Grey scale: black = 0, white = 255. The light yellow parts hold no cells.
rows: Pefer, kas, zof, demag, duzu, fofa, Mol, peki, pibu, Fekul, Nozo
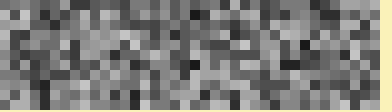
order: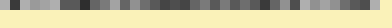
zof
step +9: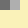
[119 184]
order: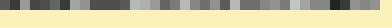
pibu

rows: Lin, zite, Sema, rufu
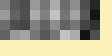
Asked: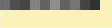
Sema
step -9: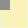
[132]
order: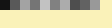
zite

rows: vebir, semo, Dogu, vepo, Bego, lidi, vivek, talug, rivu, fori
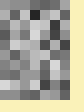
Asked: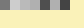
Bego
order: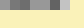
talug
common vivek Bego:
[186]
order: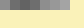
vebir

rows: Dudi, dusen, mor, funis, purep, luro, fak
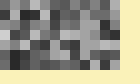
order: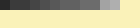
fak
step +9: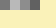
[129 194 150 106]
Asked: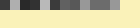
dusen
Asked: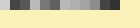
funis
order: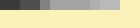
purep

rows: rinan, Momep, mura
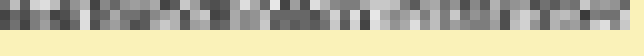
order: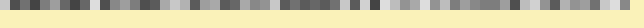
mura
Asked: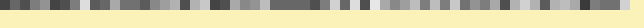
Momep
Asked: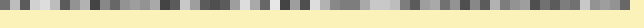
rinan
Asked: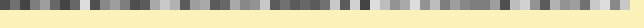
mura
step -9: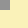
[138]

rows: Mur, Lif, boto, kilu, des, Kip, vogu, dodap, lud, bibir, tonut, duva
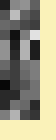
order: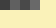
boto
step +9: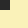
[50]
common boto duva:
[73]
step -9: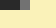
[ 32  32 105]
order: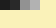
Kip
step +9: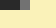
[ 50  50 123]
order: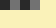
bibir

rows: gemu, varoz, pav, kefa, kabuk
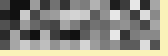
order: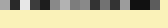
gemu
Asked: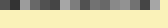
pav
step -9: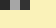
[ 32 157  42]

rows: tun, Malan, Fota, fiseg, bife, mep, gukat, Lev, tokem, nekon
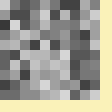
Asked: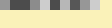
Malan
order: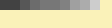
tun
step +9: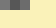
[128  96 117]
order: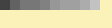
fiseg
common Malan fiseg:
[151]
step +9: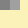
[138 169]
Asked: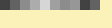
tokem

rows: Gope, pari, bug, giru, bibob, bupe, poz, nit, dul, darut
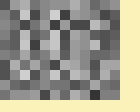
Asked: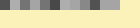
poz
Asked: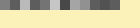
giru
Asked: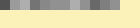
Gope
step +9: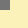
[125]

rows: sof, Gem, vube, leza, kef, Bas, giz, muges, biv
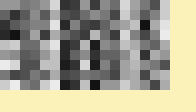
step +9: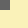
[108]
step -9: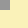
[142]

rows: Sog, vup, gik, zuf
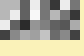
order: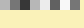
vup
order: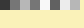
vup

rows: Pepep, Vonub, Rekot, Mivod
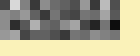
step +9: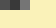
[ 88  66 126]
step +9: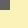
[106]
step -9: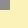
[132]
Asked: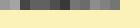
Mivod
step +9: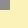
[150]
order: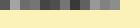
Vonub

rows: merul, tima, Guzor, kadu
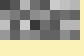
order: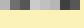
merul
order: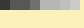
Guzor
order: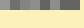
kadu
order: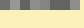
kadu

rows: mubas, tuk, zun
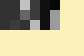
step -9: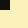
[7]
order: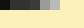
zun
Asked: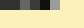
tuk
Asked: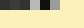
zun

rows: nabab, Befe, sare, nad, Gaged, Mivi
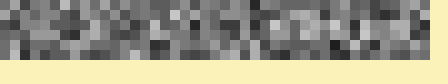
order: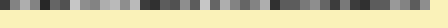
sare
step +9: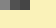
[140  90  78]
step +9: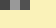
[ 78 162  90]

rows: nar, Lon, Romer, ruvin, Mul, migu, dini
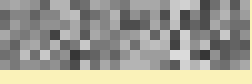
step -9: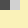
[ 68 200]
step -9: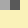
[159  80]
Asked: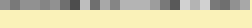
dini
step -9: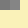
[112 124]
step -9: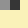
[136  45]

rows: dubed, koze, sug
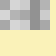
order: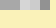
sug
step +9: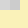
[223 213]
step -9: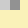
[195 137]
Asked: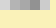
koze
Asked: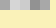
sug
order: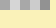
sug
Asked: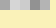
dubed

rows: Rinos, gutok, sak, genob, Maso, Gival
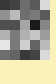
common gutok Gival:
[110]
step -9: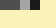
[ 70  70 156  17]
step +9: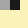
[174  35]
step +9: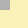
[186]
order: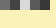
Rinos

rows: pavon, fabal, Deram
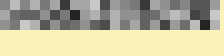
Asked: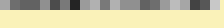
fabal
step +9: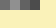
[119 153 107  85]
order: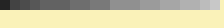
fabal

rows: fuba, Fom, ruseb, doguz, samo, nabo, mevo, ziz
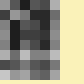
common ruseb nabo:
[129]
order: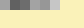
ziz

